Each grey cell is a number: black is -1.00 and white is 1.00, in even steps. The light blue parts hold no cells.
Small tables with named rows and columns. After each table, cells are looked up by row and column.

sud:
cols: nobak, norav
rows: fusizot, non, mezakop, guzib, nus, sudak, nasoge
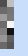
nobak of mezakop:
0.22
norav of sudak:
-0.25
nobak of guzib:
-0.15
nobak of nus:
0.02
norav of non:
-0.08
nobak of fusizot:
-0.39
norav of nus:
-0.86
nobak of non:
-0.16
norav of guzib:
0.92
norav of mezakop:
-0.06
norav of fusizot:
0.50
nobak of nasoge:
-0.17
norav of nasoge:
-0.33
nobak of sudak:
0.18
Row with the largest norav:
guzib

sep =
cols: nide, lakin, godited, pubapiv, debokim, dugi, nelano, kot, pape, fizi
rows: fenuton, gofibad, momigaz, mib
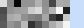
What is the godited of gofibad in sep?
0.24
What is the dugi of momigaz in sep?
-0.04
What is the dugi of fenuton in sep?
0.40
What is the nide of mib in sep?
-0.29
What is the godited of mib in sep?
0.05
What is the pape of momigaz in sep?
-0.71
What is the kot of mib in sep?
0.34
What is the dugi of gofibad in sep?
0.70
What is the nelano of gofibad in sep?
0.16
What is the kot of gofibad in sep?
0.42
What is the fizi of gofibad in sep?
-0.76
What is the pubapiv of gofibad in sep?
0.27
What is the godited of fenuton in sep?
-0.94
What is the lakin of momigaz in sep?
0.33
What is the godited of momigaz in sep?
0.40
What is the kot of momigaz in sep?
-0.49

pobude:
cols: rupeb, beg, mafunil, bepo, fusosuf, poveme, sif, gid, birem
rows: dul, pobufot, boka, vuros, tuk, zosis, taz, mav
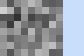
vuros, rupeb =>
-0.05
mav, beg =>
-0.33
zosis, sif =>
0.20
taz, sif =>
0.36
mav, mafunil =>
0.06
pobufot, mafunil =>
-0.35

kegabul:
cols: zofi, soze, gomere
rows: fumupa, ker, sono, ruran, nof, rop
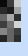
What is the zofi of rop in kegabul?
-0.72
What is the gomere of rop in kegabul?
-0.65
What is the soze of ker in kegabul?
-0.78
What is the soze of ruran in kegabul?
-0.11
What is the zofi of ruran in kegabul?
-0.51
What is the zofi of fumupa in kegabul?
-0.92
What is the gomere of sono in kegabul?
-0.64
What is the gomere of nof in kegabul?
-0.51
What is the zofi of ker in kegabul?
-0.66
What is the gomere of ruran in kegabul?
0.66
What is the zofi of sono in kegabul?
-0.19
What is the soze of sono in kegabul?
0.31
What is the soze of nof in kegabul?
-0.21
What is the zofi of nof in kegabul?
0.05
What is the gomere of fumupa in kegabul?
0.59
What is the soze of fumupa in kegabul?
-0.51
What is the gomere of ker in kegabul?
0.28

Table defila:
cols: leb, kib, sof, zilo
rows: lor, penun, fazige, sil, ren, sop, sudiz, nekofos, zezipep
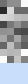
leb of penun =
-0.67
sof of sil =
0.14
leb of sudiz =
-0.20
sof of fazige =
0.50
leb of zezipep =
0.99
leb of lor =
-0.12
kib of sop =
-0.09
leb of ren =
0.14
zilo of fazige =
0.45
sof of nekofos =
0.44
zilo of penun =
-0.17

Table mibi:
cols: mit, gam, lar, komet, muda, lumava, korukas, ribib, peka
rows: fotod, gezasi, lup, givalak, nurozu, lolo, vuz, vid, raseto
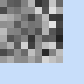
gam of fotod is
-0.26
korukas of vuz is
0.49
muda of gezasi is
0.12
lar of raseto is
0.10
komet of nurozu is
-0.28
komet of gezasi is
0.11
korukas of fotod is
-0.41
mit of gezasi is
-0.41
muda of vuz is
-0.50
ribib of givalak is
0.78
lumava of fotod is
-0.60
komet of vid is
-0.17
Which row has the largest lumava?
gezasi

